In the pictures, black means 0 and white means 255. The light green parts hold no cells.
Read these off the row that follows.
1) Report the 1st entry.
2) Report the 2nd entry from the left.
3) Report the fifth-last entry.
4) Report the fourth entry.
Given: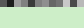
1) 87
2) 29
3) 102
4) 128

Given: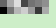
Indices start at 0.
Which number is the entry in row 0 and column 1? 170
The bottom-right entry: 170
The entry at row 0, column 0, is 101
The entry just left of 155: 206

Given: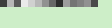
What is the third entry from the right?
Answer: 129
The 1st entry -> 61
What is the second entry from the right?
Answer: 145
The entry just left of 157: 45

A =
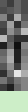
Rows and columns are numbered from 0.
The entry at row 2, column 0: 132
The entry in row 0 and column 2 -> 102
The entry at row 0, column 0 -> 88
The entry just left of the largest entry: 117
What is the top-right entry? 76
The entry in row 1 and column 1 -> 88
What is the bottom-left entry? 61
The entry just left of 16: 102
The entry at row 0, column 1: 61
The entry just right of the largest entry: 173
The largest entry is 229
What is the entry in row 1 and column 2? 102
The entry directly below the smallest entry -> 32
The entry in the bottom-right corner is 132

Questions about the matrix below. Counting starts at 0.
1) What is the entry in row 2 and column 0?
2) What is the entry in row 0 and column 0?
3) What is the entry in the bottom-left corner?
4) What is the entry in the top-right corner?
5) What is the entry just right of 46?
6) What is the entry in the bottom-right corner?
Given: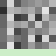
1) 103
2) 89
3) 103
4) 183
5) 183
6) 183
